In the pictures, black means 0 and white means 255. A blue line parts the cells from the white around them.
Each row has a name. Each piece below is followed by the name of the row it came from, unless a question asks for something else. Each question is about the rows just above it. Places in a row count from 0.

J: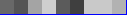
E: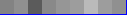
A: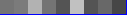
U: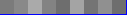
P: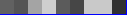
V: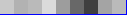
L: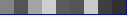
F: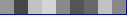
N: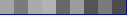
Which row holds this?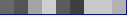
J
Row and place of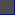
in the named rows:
N, 8
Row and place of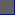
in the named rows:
P, 0

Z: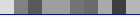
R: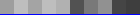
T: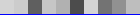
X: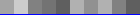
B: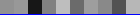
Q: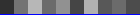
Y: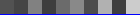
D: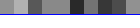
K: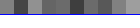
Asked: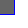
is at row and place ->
K, 3
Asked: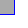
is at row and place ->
Z, 7
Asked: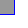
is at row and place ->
B, 1
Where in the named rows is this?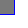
R, 6

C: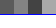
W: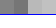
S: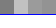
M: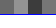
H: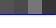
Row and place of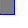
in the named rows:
S, 0
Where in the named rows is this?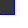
H, 3
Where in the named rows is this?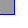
S, 2
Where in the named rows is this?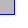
W, 2
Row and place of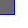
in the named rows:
M, 0
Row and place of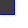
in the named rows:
M, 2

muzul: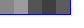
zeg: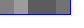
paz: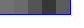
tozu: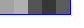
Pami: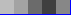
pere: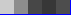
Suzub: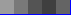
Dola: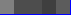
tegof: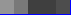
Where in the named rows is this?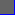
Suzub, 4
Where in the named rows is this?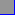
tegof, 0
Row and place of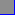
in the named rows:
pere, 1
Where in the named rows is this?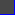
pere, 2

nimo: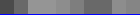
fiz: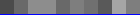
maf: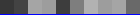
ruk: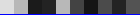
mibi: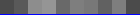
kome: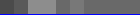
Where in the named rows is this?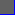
mibi, 7
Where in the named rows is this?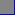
nimo, 9
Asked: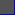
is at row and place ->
ruk, 9
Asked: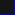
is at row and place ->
ruk, 6
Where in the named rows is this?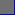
fiz, 6

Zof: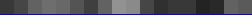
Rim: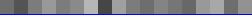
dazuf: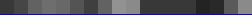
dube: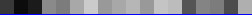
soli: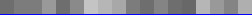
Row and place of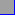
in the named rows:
Rim, 8
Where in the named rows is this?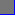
Rim, 12
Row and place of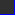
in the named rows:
Zof, 11
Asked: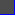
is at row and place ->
dube, 16
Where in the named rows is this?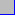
dube, 12

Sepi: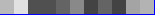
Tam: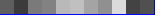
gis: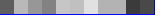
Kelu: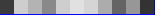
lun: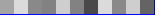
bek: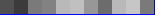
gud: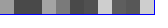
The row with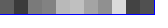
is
Tam
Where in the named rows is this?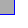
Kelu, 7
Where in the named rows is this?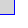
Kelu, 6
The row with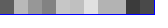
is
gis
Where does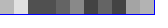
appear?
Sepi
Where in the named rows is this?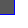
gud, 9

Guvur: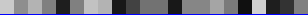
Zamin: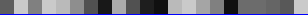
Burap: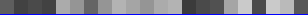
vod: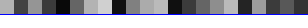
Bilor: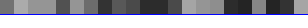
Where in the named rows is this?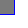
Guvur, 16
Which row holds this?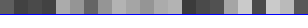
Burap
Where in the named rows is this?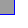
vod, 18
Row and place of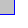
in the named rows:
Guvur, 6

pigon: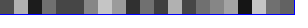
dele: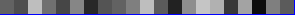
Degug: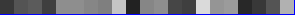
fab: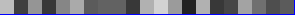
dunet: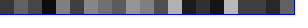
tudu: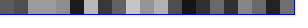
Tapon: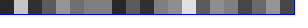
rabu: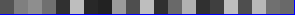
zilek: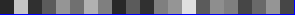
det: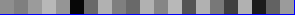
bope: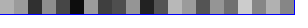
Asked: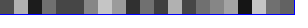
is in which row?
pigon
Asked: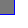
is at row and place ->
det, 15
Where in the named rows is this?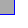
fab, 5

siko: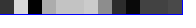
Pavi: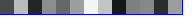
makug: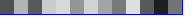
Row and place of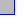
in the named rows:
Pavi, 1
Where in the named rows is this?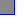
Pavi, 10
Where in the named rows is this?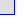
makug, 9

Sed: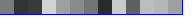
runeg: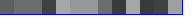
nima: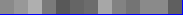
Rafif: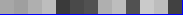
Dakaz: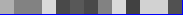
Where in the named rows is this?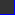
Sed, 1
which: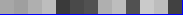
Rafif

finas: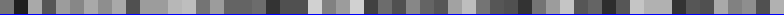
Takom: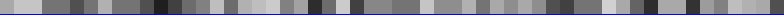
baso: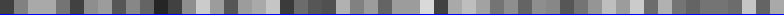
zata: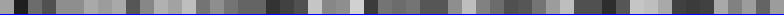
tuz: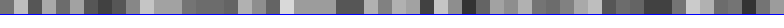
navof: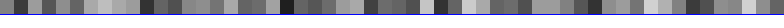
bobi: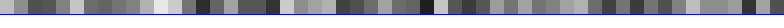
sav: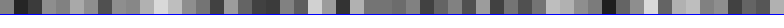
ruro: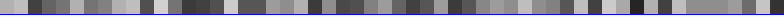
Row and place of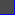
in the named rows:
ruro, 24
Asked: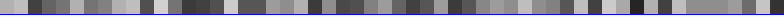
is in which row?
ruro
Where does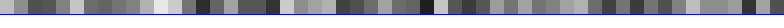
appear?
bobi
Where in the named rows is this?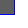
sav, 21
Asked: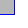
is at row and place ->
finas, 12
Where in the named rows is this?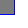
sav, 42
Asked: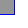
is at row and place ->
baso, 42

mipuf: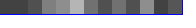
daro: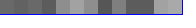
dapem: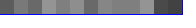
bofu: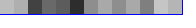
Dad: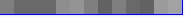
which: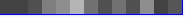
mipuf
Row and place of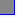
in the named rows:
dapem, 7
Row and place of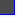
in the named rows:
dapem, 11
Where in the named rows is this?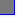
dapem, 1

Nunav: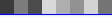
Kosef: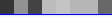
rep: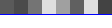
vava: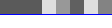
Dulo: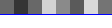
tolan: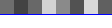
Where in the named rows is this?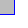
Kosef, 3
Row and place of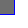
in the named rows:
tolan, 0
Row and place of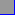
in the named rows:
vava, 4
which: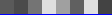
rep
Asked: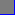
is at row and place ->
Nunav, 1
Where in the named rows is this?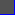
tolan, 5
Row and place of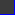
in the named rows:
Nunav, 0

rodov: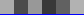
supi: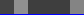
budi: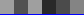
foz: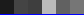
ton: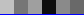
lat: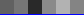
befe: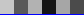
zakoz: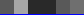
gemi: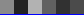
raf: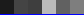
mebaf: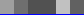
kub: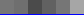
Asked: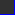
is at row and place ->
gemi, 4
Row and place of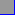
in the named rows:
rodov, 2
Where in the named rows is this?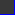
rodov, 3
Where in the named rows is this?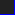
gemi, 1
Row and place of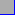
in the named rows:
rodov, 0
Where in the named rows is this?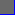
ton, 5
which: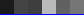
foz

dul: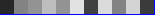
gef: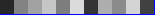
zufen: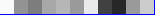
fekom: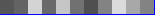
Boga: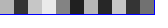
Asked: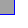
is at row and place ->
gef, 2
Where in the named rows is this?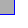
gef, 7
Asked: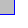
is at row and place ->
dul, 3
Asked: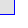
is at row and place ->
dul, 5
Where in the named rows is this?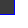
dul, 10
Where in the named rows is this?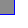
gef, 8
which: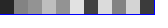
dul

